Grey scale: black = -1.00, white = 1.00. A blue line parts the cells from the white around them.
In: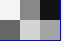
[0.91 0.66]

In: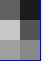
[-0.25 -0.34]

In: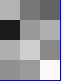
[0.41 0.20 0.07]

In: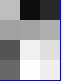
[0.49 0.29 0.75]

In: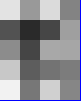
[ 0.78 -0.67  0.32 -0.03]

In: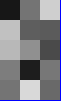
[-0.82 -0.26 -0.42]

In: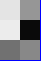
[ 0.79 -0.92]

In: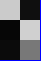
[0.59 0.63]

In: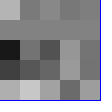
[ 0.41  0.02 -0.36  0.21  0.23]
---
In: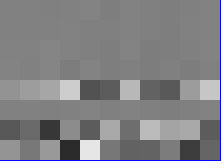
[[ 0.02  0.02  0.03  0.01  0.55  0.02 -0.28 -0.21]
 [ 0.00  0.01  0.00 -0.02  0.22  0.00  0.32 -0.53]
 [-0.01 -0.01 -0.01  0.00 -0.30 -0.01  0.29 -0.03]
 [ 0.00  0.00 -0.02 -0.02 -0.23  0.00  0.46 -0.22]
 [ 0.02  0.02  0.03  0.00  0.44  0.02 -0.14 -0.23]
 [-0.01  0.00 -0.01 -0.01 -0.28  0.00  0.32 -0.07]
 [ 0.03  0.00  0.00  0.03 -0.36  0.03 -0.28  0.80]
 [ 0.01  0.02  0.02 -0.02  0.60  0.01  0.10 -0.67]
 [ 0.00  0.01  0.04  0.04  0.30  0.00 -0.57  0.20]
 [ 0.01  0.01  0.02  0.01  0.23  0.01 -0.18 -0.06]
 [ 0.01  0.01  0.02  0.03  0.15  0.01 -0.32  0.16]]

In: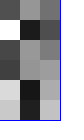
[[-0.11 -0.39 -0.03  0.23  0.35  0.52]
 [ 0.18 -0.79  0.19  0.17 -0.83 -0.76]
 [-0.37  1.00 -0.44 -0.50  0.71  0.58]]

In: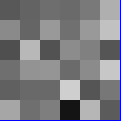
[[ 0.37  0.51 -0.33  0.56 -0.07 -0.29]
 [-0.05  0.20  0.00  0.09 -0.33  0.43]
 [-0.17 -0.12  0.10 -0.16  0.62 -0.84]
 [-0.14  0.20 -0.36  0.17 -0.18 -0.01]
 [-0.22 -0.21  0.44  0.15 -0.18 -0.13]
 [-0.31  0.08 -0.38 -0.13 -0.25  0.30]]

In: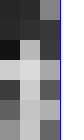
[[ 0.03 -0.56 -0.54  0.31 -0.31  0.38 -0.20]
 [-0.66 -0.62  0.44  0.71  0.60  0.53  0.55]
 [-0.70 -0.68 -0.86  0.61 -0.53 -0.24  0.14]]

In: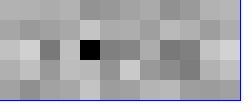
[[ 0.43  0.36  0.65  0.50  0.26]
 [ 0.40  0.24  0.53  0.40  0.22]
 [ 0.21  0.38  0.00 -0.02  0.24]
 [ 0.14  0.45 -0.05  0.09  0.44]
 [ 0.33  0.25  0.35  0.20  0.41]
 [ 0.28  0.36  0.05  0.58  0.26]
 [ 0.19  0.34  0.00  0.15  0.23]
 [ 0.15  0.54 -1.00  0.44  0.53]
 [ 0.40  0.32  0.50  0.48  0.31]
 [ 0.35  0.26 -0.05  0.20  0.27]
 [ 0.39  0.21  0.63  0.50  0.13]
 [ 0.40  0.30  0.51  0.38  0.27]]

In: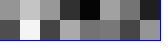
[[-0.76  0.17]
 [-0.09 -0.45]
 [ 0.26 -0.06]
 [-0.96 -0.10]
 [-0.62  0.33]
 [ 0.19 -0.47]
 [ 0.54  0.91]
 [ 0.17 -0.39]]

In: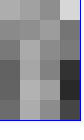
[[ 0.69 -0.08 -0.04 -0.61 -0.68 -0.46]
 [ 0.11  0.22  0.09  0.02  0.25  0.10]
 [ 0.26  0.12  0.33  0.30  0.40  0.35]
 [ 0.36  0.08 -0.05 -0.23 -0.22 -0.15]]
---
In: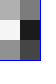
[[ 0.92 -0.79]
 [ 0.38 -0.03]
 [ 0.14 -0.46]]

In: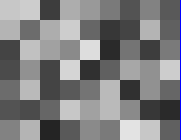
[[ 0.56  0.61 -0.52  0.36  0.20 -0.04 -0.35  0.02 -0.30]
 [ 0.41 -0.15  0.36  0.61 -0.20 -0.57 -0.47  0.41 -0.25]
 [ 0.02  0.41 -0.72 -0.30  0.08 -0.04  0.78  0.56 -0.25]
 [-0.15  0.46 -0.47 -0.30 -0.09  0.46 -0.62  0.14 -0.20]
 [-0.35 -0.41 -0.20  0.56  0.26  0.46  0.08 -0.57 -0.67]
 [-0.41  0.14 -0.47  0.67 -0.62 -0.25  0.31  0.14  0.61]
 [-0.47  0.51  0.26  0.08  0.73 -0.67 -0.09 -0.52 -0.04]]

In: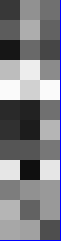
[[ 0.96  0.64  0.96]
 [ 0.80 -0.88  0.80]
 [ 0.48  0.86  0.09]
 [ 0.42 -0.23  0.20]
 [ 0.31  0.26 -0.39]
 [-0.02  0.14  0.20]
 [-0.28  0.36 -0.23]
 [-0.33 -0.33 -0.07]
 [-0.56  0.14 -0.12]
 [-0.62 -0.78  0.42]
 [-0.68 -0.73 -0.12]
 [-0.83 -0.18 -0.45]]

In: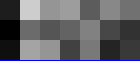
[[-0.77  0.61  0.17  0.23 -0.28  0.07 -0.11]
 [-0.88  0.29  0.17 -0.49 -0.05 -0.72 -0.55]
 [-0.99 -0.16 -0.33 -0.22  0.01 -0.44 -0.61]]

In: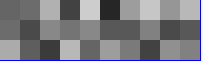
[[ 0.34 -0.26 -0.54  0.44 -0.21  0.23 -0.04 -0.48  0.13  0.01]
 [-0.15 -0.42  0.07 -0.09  0.07 -0.31 -0.31  0.01 -0.42 -0.31]
 [-0.21 -0.15  0.39 -0.48  0.61 -0.70  0.23  0.55  0.18  0.44]]

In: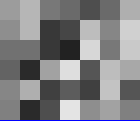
[[ 0.22  0.43 -0.06 -0.17 -0.39 -0.17  0.37]
 [ 0.11  0.43 -0.56 -0.45  0.48  0.05  0.63]
 [ 0.05  0.37 -0.50 -0.28 -0.50  0.53 -0.33]
 [ 0.00 -0.67 -0.39  0.79  0.11  0.27  0.00]
 [-0.11 -0.11 -0.56 -0.73  0.69 -0.06  0.58]
 [-0.22 -0.67  0.27  0.74 -0.33  0.48  0.32]]

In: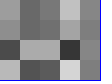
[[ 0.45 -0.35 -0.29  0.67 -0.01]
 [ 0.23 -0.18 -0.06  0.51  0.05]
 [ 0.11 -0.18 -0.12  0.29 -0.01]
 [-0.41  0.34  0.34 -0.58  0.05]]
